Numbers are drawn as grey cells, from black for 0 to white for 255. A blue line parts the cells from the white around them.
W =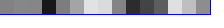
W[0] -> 130
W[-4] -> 93
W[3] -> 24
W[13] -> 191
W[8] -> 132

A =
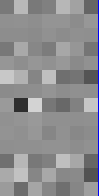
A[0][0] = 121
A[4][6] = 145
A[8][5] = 143
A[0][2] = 121
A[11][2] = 120
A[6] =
[139, 141, 142, 148, 141, 144, 143]
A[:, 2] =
[121, 142, 139, 135, 150, 133, 142, 211, 153, 151, 144, 120, 134, 165]
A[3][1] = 169
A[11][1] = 183
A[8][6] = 144
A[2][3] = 145
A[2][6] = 143
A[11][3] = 128
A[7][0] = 154
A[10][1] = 144
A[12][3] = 168
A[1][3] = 148
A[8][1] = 148
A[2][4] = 140
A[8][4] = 144
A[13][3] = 134
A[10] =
[143, 144, 144, 146, 146, 141, 145]
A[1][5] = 140

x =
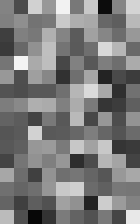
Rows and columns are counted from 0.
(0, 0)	131
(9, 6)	126
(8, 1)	92
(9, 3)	89
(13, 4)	200
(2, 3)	176
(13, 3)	150
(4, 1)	244
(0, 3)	152
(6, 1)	77
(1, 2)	115
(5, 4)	49
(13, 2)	111
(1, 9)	185
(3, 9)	105
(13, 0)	112
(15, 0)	187
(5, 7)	35
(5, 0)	152
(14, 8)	155
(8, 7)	151
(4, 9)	171
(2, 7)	134
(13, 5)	208
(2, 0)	63
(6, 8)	47
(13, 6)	107
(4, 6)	88
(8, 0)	99
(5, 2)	159
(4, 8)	110
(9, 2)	210
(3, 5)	90
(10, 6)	162
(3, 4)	116
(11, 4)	151
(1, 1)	143

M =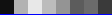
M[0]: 16
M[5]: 92
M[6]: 107

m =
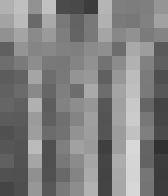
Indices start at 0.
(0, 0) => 177
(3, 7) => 143
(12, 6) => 170
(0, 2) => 146
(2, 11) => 132
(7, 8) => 160
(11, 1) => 82
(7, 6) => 150
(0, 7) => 181
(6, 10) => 122
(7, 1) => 96
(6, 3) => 102
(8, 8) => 162
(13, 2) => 151
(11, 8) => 172
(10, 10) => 100
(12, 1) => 80
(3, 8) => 109
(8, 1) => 91
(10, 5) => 161
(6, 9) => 191
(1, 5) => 99
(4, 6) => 145
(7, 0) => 101
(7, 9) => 200
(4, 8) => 140
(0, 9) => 125
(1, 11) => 161
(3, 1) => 148
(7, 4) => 130
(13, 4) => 121
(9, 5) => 146
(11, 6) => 165
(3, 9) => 169
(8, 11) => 70
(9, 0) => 80
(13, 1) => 78

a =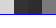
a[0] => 214
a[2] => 45

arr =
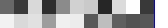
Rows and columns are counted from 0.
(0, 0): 104
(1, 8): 95
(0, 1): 58
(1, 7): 190
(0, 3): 46
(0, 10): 57
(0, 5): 209

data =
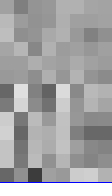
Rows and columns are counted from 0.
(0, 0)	161
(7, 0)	122
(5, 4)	150
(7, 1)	213
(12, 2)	60
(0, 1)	127
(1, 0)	185
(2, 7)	144
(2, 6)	129
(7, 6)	180
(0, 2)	148
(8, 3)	153
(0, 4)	177
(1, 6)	159
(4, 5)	171
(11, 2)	187
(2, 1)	143
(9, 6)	104
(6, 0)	103
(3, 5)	160
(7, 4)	205
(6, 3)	99
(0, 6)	165
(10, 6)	136
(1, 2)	146
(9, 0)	209
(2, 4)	177
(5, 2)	142
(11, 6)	132

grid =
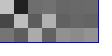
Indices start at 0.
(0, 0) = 195
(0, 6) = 106
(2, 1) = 94
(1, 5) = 103
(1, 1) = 190

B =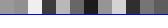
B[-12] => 153
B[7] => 149
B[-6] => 27
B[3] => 60

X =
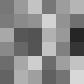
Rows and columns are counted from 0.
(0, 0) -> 119
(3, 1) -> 103
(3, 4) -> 128
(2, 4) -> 153
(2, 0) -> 168
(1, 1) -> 138
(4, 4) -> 159
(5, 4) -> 116
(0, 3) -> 119
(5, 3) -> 97
